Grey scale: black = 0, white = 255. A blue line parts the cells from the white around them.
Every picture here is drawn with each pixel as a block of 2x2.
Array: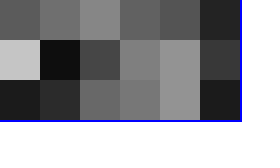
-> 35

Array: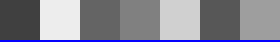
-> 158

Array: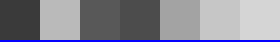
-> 213

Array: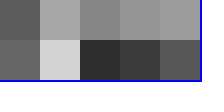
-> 156

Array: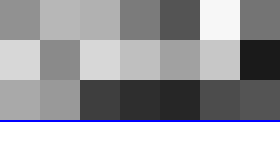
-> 116

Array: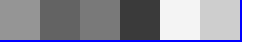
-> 206

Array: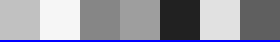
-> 95

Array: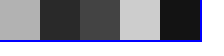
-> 19

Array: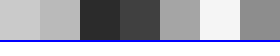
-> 141

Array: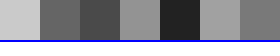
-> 121
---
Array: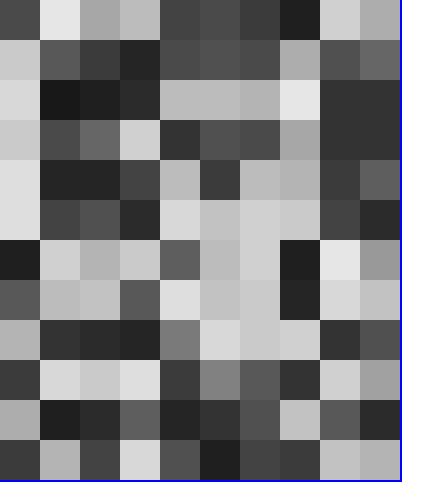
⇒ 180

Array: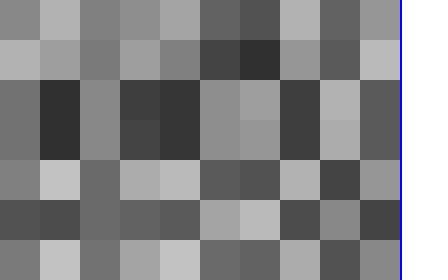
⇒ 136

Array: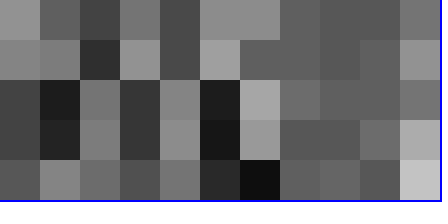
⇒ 195

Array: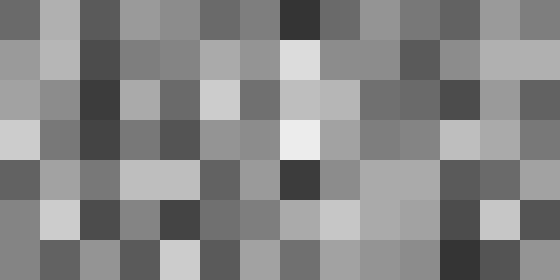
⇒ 148

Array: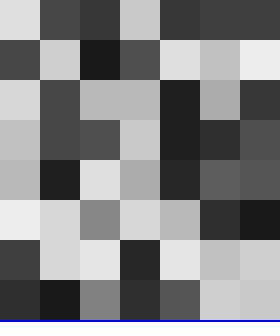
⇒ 201
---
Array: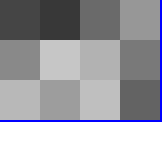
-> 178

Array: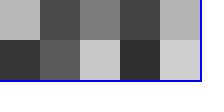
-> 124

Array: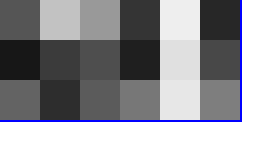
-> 78

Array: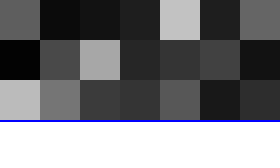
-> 167

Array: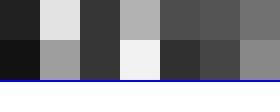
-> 54

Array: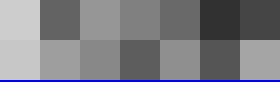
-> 150

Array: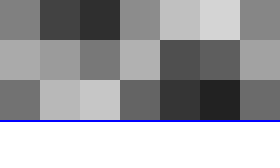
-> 120

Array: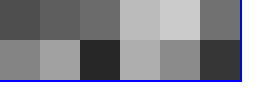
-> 107

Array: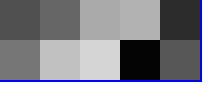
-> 170

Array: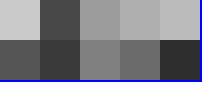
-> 156
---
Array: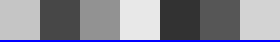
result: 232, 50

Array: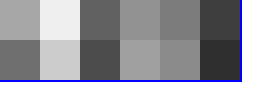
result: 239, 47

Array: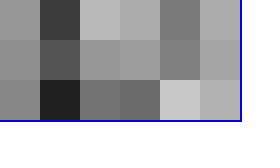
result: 200, 32

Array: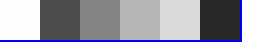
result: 253, 41

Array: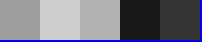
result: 206, 24

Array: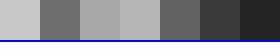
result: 200, 37

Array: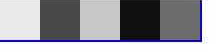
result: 233, 16

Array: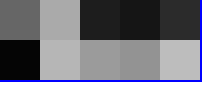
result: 189, 5

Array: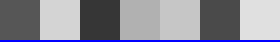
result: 224, 54

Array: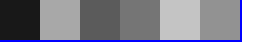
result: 196, 24
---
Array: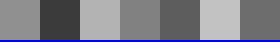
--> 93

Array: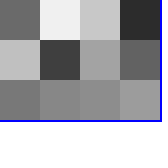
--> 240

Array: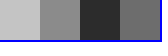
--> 139

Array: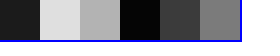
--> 5

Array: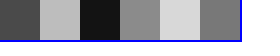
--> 139

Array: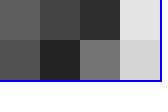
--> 67

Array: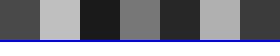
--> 39

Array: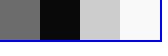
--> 9
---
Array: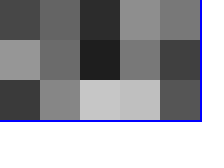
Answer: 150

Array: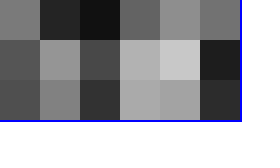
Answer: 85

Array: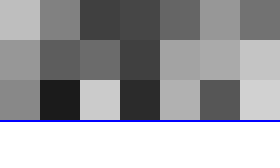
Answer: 151

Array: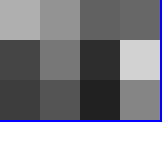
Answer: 69

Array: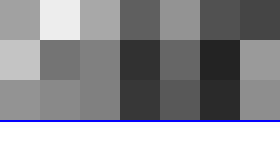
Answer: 196

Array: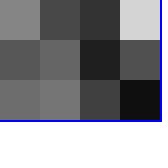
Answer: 87
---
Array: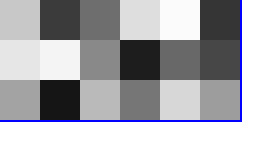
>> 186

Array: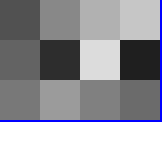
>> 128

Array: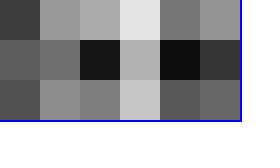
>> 125

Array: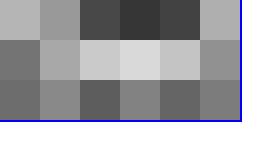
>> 93

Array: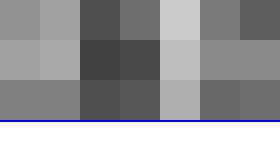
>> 79

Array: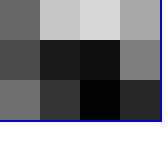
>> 2
